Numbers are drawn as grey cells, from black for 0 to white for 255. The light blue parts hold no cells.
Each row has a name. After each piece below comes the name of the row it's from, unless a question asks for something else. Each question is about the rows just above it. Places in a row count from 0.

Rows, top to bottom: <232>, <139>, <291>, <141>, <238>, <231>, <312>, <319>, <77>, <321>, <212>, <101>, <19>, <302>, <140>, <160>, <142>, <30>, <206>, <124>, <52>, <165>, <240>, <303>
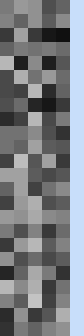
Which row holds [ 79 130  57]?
<142>
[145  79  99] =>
<232>

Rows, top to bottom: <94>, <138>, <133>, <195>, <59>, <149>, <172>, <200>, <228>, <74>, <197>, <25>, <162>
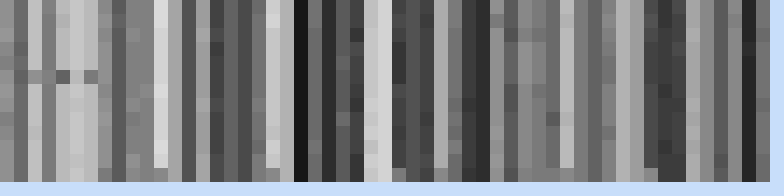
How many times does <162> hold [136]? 8
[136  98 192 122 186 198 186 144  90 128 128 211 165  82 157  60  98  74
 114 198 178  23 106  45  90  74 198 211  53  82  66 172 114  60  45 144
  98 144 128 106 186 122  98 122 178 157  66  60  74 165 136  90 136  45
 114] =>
<195>
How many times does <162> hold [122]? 7

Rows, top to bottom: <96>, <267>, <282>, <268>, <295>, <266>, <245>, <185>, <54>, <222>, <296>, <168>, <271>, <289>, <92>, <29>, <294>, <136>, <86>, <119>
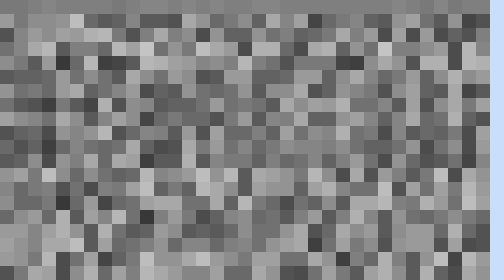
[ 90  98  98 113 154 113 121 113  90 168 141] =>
<185>
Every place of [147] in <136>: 1 11 19 28
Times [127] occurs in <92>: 1
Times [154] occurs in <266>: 8
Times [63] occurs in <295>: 2
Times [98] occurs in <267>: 3
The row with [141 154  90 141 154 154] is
<294>

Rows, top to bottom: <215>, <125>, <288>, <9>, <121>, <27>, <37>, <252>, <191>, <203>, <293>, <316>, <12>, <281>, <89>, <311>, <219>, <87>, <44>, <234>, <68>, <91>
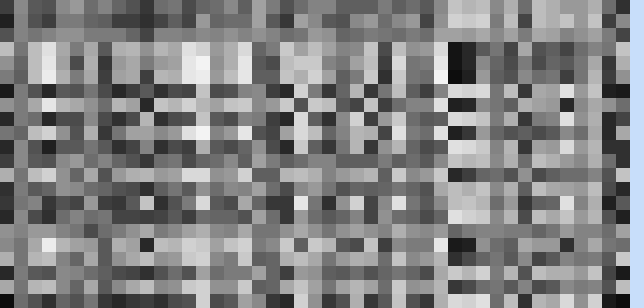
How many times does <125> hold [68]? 4
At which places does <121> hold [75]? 5 19 36 38
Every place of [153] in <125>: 14 26 29 41
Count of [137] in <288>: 2

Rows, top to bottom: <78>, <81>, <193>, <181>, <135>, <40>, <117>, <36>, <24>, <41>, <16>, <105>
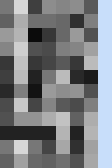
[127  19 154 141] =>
<117>
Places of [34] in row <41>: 0 1 2 3 5

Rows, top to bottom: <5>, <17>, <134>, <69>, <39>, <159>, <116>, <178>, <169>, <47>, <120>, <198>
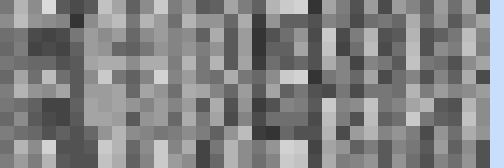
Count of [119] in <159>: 4
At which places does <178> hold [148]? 9 17
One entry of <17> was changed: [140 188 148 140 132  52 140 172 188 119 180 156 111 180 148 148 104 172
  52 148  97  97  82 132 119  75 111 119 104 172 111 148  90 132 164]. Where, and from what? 18, [60]
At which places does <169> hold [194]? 33
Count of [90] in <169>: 4
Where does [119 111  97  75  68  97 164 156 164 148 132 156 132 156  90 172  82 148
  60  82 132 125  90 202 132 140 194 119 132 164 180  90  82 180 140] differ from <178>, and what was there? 3, [68]
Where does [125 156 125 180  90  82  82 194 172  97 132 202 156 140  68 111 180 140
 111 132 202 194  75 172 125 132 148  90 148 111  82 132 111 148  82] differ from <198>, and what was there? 15, [104]

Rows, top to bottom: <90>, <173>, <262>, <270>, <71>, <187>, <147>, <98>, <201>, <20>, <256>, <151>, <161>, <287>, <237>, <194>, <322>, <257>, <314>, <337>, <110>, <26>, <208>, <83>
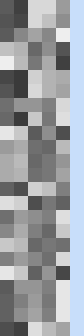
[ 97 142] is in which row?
<208>
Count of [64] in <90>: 1
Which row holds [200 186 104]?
<257>
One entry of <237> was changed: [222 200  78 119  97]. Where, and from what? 1, [208]
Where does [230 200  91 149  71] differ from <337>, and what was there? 2, [97]

